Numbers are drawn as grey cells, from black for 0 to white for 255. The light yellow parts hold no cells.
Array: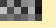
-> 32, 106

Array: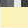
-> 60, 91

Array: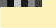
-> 58, 104

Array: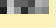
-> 162, 30

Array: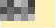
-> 62, 157

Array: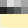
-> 167, 34

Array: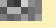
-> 125, 125

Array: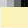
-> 16, 208
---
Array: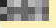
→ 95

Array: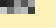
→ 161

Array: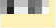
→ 211

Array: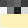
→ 58

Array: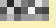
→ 68

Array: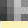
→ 181

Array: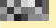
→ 98

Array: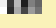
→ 100

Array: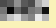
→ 18
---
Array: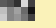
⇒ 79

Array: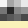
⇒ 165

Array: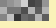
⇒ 148

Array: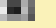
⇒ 71

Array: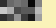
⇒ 105

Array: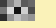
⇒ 132

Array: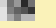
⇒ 113

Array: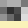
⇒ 175

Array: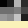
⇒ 30
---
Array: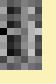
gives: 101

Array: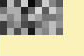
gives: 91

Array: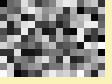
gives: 50

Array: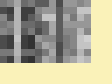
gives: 151

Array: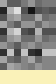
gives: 121

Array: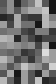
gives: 22
